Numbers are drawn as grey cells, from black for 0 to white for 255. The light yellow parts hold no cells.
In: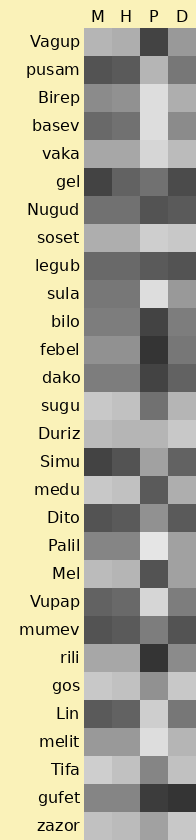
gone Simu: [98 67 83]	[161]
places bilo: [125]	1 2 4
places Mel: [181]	2
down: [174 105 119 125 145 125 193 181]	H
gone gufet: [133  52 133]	[60]

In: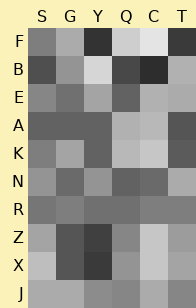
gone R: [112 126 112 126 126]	[118]
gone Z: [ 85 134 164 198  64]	[156]
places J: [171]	1 2 5
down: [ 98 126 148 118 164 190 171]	S
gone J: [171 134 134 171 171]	[140]
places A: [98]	1 2 3

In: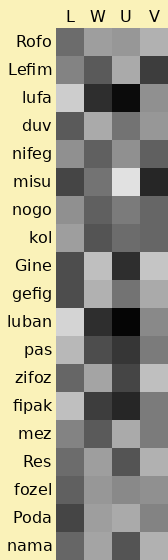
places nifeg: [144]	1 3
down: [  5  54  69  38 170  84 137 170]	U

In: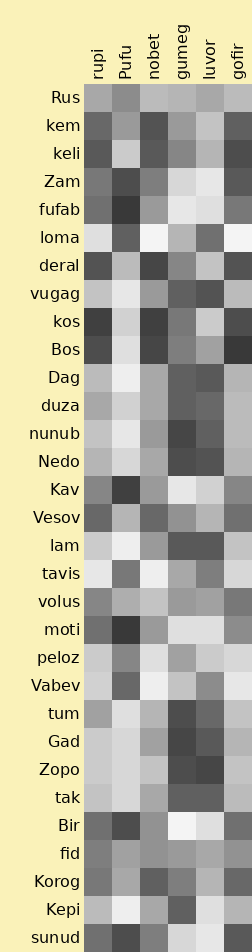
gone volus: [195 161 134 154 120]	[174]
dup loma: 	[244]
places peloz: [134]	2
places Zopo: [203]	1

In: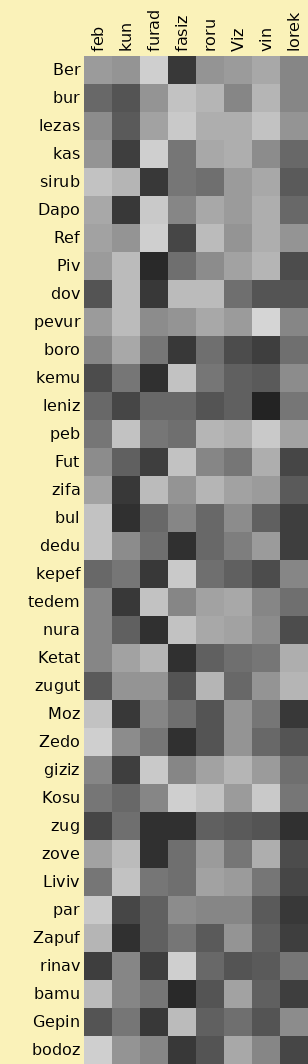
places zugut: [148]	2 3 7
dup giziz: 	[134]
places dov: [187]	2 4 5
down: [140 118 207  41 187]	fasiz
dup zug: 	[48]
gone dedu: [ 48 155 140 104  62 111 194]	[126]
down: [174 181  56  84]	lorek

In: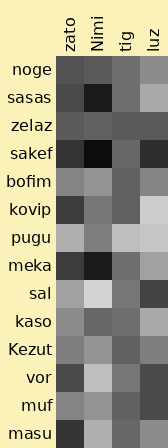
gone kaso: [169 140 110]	[103]
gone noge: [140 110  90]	[82]
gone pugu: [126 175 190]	[198]
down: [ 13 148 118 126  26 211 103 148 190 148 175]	Nimi
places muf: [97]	3
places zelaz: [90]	1 3 4

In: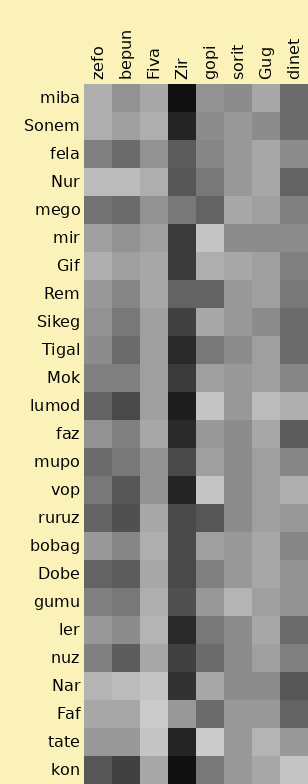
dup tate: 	[152]
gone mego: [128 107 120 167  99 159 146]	[114]
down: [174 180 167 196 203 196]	Fiva
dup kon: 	[167]
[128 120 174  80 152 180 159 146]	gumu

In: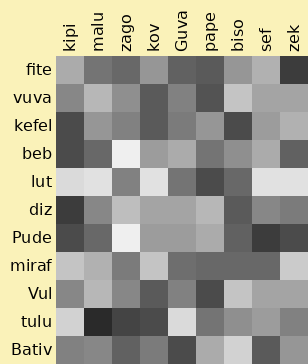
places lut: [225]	2 4 8 9
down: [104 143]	zago
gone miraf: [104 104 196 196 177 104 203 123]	[110]
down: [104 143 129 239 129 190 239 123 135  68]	zago
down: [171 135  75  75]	kipi
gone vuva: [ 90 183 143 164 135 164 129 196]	[83]
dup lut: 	[225]

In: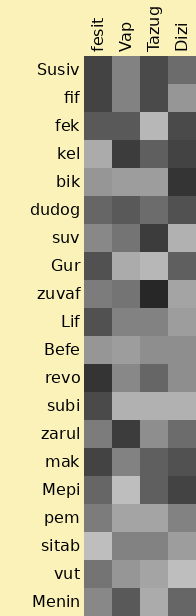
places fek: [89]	1 2
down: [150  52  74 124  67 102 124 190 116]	fesit
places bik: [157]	2 3
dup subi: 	[177]

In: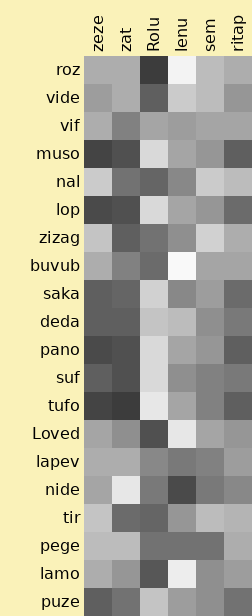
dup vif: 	[165]
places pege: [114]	3 4 5
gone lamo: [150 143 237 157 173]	[87]
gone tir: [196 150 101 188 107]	[180]

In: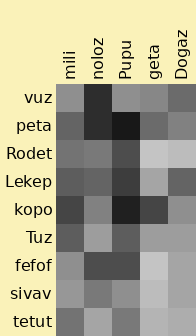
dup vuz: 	[143]
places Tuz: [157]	2 4 5
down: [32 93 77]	Pupu
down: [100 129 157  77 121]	noloz
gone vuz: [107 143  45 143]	[135]
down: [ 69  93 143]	mili
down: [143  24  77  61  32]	Pupu

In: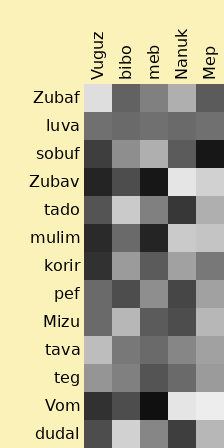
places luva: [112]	1 3 5
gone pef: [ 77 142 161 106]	[70]
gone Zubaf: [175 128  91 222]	[98]
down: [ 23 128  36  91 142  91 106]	meb
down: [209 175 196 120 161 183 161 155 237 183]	Mep
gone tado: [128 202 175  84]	[55]

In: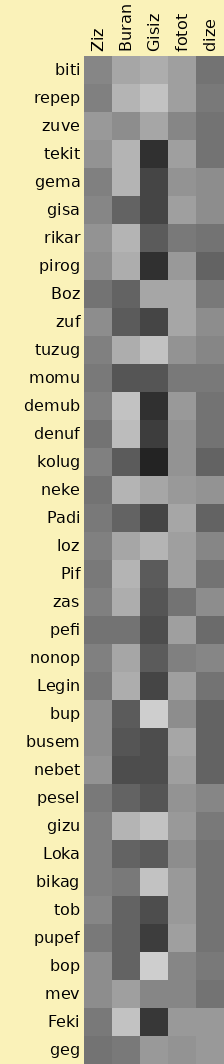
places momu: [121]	1 4 5
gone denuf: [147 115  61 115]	[188]
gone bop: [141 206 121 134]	[99]

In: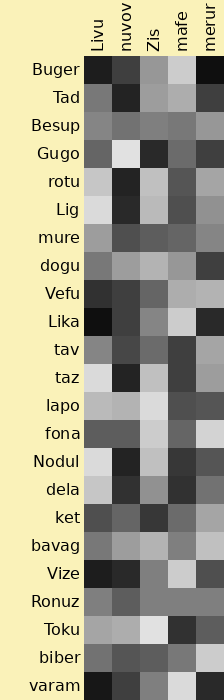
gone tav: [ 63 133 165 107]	[71]
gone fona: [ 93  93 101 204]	[211]
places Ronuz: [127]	1 3 4 5

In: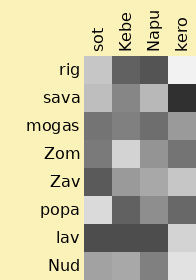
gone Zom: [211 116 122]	[148]
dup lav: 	[77]

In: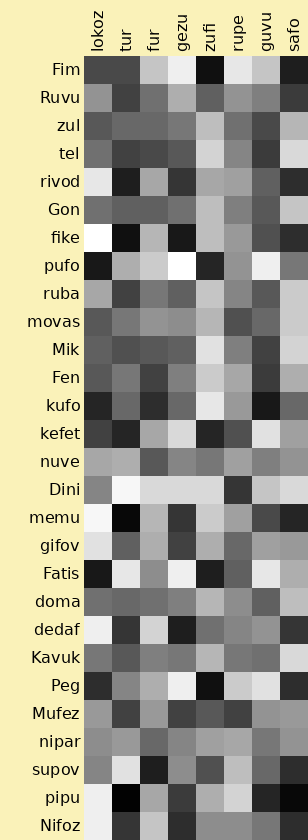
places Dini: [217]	3 4 5 8
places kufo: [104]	2 4 8
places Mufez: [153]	1 3 8
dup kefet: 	[37]

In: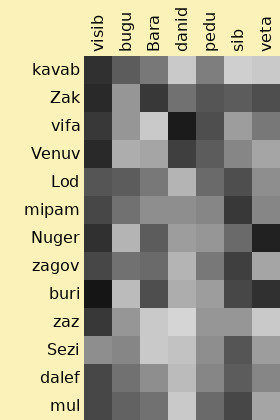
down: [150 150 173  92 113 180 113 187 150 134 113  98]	bugu
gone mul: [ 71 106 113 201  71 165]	[98]
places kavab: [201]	4 7
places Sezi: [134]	2
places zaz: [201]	3 7
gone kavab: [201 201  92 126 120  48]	[207]

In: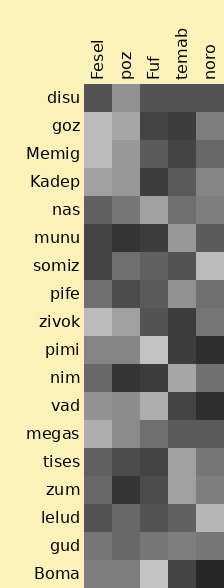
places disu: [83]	1 3 4 5
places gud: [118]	1 3 5

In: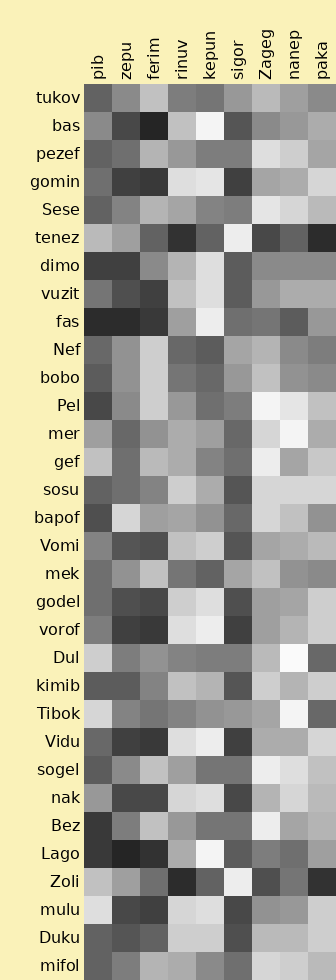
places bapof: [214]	2 7
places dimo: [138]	3 7 8 9
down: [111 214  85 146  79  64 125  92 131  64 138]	zepu
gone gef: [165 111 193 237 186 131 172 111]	[200]
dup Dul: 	[125]

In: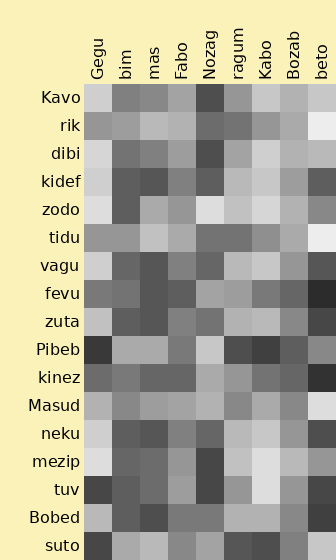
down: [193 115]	ragum
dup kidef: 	[94]
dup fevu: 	[121]
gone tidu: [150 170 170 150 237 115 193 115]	[143]
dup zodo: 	[221]
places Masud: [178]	1 5

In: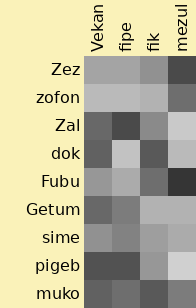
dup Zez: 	[164]
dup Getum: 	[178]
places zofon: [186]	1 2

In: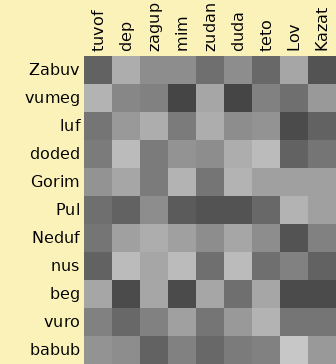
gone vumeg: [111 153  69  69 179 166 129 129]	[135]
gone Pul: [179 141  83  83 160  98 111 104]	[91]
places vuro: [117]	5 8 9
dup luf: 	[173]
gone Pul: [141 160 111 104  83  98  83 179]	[91]
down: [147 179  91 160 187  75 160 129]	mim
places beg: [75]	2 4 8 9

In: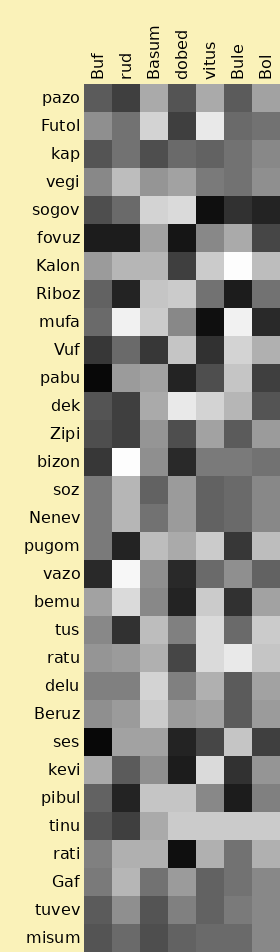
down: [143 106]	rud
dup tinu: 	[203]
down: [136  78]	Buf
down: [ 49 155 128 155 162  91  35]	rud
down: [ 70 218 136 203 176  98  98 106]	vitus
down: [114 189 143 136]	Basum

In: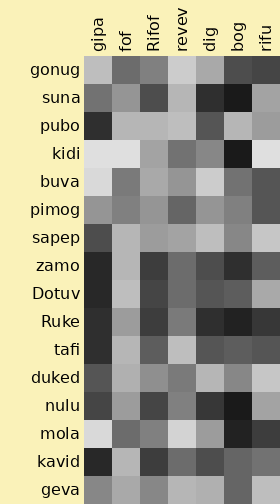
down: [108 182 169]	fof
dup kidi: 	[223]
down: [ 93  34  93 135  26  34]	bog
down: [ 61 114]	rifu
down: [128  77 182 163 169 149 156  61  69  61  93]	Rifof
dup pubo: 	[182]
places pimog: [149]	1 3 5

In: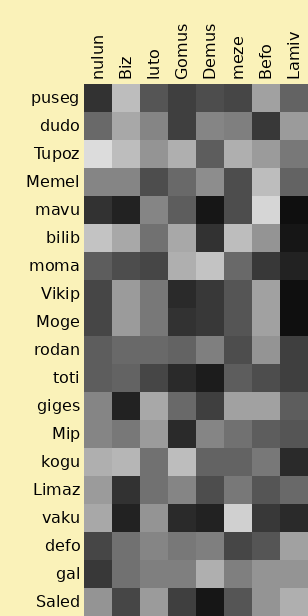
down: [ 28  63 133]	Demus
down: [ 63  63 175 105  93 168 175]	Gomus
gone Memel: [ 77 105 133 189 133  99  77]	[141]
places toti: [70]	3
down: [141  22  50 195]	Demus
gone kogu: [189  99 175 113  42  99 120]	[182]

